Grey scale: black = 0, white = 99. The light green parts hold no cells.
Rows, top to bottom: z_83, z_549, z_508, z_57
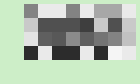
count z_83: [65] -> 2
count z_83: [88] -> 0
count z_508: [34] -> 1
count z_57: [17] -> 4
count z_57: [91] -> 3
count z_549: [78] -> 3
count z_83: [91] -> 4

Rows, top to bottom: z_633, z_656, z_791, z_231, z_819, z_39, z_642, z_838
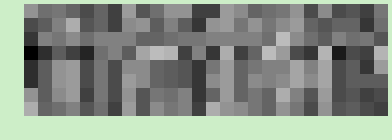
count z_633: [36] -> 0
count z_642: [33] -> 3
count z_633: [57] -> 4
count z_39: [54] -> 5
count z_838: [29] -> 2
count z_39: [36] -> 5

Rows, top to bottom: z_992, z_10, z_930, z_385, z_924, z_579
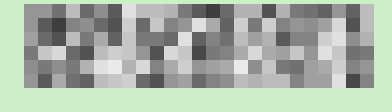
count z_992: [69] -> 4
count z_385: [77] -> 5
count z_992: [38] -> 2
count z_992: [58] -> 3
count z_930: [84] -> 0
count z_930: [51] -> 3

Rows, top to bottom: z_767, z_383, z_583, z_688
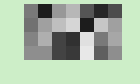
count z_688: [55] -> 3
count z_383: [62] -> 2

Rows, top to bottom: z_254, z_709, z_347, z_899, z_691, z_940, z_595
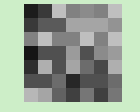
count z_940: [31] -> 4
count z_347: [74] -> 3
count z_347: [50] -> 4
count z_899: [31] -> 3
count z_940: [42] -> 2
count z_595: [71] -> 1
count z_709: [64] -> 3

